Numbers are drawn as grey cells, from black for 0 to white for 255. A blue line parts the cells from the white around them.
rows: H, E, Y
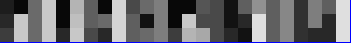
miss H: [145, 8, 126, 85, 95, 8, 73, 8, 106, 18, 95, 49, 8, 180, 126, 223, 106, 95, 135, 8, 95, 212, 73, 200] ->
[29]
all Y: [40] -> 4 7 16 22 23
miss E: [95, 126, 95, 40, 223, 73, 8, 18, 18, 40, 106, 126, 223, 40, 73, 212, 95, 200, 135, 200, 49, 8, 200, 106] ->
[191]
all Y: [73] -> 6 15
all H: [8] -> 1 4 7 12 13
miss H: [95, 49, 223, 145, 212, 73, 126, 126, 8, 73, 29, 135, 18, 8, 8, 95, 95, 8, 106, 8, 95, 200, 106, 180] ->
[85]

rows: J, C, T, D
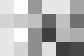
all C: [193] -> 2 4
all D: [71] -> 5
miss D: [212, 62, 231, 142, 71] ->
[222]
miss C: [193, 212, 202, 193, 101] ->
[112]
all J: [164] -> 5
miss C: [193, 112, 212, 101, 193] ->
[202]

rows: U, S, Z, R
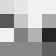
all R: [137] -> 0 1 2
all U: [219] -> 0
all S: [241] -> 2
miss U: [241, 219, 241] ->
[231]

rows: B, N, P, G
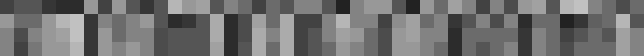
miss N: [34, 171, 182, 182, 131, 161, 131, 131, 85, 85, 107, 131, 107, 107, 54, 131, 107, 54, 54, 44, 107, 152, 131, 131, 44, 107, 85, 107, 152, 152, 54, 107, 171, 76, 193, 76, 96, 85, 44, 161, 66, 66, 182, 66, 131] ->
[141]
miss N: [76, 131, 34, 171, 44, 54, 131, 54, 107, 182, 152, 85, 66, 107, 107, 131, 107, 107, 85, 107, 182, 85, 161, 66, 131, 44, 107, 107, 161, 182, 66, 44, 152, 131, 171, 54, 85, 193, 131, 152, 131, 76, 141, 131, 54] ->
[96]
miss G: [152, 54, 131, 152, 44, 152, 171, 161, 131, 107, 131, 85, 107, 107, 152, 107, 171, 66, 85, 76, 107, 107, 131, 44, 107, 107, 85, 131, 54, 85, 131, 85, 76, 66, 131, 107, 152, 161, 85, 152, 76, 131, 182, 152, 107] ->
[119]

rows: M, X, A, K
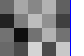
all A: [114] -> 0 2 4
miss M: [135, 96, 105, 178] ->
[167]

